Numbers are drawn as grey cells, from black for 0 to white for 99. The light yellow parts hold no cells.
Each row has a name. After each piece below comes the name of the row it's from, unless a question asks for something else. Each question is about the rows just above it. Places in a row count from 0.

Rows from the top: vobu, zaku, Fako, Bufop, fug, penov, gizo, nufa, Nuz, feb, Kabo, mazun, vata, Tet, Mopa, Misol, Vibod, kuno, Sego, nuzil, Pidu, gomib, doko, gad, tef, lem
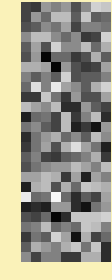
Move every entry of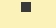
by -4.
[18]
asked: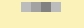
Vibod
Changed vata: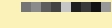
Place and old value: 4, [73]

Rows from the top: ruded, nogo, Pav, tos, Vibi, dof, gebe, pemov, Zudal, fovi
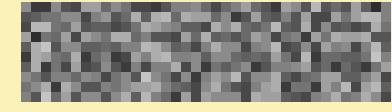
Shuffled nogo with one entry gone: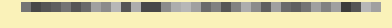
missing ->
[58]
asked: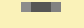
Zudal
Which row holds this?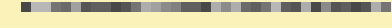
Pav
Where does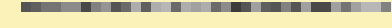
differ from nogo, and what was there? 18, [62]
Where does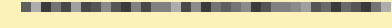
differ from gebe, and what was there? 36, [62]

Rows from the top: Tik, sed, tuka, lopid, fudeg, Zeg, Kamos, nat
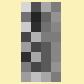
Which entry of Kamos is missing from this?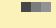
[35]
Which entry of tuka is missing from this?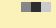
[44]
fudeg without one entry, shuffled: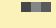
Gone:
[61]
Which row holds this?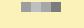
nat

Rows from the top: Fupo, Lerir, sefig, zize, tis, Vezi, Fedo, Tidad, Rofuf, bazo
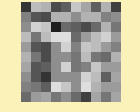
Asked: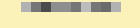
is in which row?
Vezi
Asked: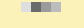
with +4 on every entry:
[90 45 64 77]

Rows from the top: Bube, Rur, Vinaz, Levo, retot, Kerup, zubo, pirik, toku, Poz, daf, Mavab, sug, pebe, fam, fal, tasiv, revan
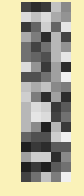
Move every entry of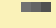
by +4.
[48 43 35]
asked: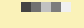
revan
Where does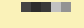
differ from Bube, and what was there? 4, [53]

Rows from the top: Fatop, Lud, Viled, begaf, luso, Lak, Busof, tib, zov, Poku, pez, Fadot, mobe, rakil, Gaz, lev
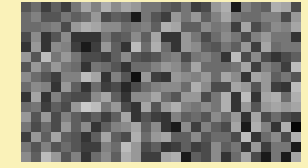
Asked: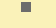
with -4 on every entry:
[38]
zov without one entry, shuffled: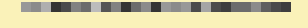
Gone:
[15]
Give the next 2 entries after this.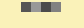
[37 29]
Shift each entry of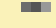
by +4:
[46 37 63]

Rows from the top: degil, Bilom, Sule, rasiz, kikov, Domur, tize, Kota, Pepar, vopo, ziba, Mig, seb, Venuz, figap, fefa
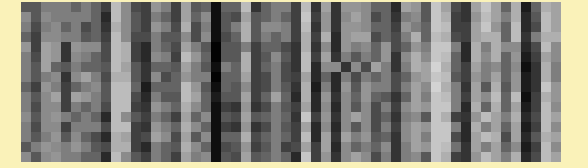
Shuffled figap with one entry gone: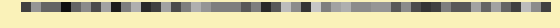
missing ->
[44]
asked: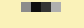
tize
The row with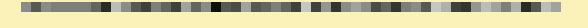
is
Bilom
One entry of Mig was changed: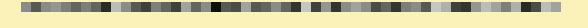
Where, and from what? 25, [49]

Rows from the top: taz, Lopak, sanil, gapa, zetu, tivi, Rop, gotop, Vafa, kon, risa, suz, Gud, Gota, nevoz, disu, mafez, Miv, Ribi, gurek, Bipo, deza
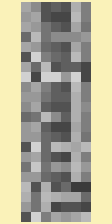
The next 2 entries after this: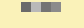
[54 54]
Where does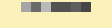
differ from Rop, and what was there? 4, [37]
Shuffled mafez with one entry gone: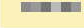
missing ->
[77]
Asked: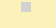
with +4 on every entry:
[85]
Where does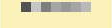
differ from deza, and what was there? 1, [81]

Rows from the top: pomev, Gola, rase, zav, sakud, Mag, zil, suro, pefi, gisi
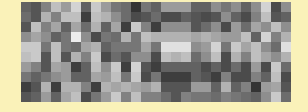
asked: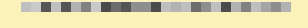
Mag
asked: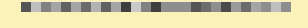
rase
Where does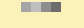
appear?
sakud
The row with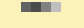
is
Gola

